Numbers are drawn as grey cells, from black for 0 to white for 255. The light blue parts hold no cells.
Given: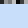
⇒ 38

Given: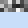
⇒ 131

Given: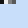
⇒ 18

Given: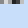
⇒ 137

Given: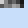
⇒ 207

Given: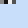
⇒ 138

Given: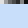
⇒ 224

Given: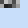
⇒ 78

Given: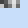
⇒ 66
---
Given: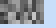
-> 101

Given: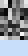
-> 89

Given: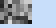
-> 21

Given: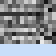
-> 51

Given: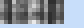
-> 104

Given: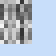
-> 205
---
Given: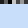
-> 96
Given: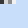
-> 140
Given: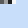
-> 90
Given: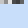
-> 141
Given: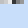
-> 192
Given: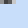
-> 93
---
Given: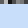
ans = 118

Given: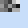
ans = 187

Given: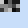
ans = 24

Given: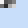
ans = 98

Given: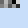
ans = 4

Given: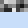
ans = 88

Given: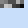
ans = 172

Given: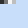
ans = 245

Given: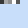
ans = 255

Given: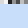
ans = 191
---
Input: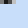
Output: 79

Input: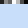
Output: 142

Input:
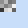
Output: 212

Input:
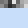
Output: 184

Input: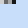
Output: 103

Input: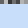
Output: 154
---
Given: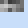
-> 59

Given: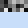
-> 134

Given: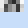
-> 85

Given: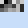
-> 70

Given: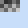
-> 59

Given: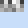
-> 73

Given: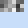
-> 164
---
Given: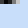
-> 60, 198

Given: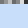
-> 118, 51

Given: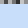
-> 170, 143

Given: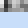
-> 236, 126

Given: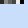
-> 42, 3

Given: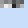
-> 156, 182

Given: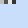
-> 191, 53

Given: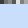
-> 60, 170
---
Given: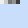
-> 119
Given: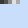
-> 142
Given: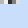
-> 49
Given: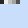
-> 193
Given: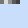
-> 147
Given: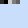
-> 208
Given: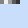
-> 159
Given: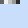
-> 196
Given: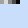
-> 135
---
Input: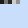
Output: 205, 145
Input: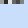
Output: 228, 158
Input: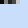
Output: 200, 129
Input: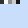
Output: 250, 203
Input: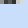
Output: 218, 203
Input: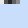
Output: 233, 139
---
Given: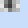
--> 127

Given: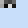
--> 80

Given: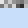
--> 148

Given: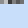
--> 195

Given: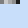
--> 202

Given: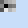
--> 161
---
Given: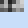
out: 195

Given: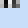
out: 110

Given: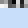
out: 152

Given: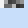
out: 63

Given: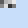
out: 124

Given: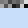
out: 10
